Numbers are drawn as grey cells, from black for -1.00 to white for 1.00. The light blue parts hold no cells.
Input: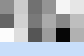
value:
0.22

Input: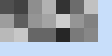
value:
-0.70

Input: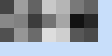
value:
0.62

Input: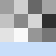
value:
0.95

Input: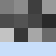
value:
-0.57

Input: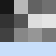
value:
0.06
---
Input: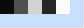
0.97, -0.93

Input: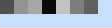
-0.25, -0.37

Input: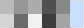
0.07, 0.67

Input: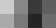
-0.26, 0.34

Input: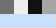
0.30, -0.13

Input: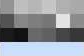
0.33, -0.80

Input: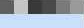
0.21, -0.25

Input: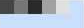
0.76, -0.46
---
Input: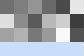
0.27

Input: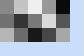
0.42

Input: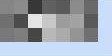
-0.06

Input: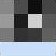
-0.05

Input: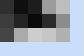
-0.46

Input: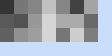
-0.24

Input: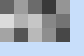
0.29

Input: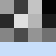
0.04
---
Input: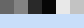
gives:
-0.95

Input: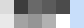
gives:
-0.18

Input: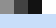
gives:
-0.48

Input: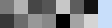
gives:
0.56

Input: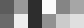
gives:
0.97

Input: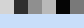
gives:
0.45

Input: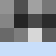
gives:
-0.38

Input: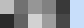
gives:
0.18

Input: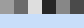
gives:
-0.70

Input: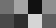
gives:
0.29
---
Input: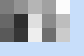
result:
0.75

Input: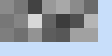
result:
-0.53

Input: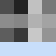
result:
0.05

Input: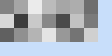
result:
-0.42

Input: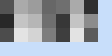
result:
-0.57

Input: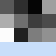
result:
-0.13
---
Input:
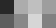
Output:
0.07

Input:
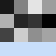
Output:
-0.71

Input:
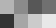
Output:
0.30

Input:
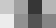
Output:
0.14

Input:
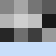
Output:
0.62

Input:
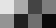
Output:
-0.75

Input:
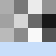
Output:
0.68
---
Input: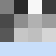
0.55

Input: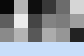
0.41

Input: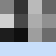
-0.88

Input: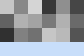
0.01

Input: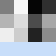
0.61

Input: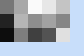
-0.01

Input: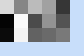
0.91

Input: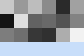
-0.13
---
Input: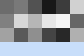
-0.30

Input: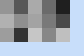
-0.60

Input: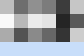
-0.35

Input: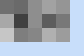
-0.01

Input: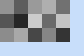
0.32

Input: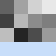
-0.72

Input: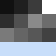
-0.21
